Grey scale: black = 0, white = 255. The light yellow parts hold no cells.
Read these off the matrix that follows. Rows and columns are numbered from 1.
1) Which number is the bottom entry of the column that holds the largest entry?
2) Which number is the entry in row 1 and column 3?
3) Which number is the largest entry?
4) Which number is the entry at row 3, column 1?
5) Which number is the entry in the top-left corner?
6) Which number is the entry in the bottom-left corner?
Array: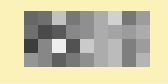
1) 95
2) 194
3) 238
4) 61
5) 103
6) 149

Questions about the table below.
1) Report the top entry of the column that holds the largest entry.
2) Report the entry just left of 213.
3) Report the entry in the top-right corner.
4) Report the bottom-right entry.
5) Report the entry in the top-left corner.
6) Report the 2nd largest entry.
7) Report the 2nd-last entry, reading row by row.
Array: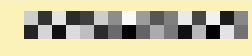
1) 249
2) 36
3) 135
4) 113
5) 205
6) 241
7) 227

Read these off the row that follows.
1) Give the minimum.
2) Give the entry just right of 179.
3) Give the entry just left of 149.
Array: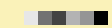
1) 1
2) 149
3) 179

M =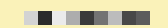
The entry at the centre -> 58
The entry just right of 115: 188
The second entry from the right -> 72

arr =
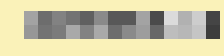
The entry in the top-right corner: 69
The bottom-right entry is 61
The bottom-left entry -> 151
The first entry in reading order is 163
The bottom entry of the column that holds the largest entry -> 189
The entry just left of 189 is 103
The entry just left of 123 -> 115
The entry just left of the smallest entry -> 197

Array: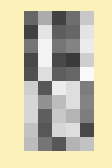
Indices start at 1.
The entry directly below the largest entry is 125
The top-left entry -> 102
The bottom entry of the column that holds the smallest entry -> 180
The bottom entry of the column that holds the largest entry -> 194
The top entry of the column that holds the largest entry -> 200
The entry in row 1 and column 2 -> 172
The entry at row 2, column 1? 65
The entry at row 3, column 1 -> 117
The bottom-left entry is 188
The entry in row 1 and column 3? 65
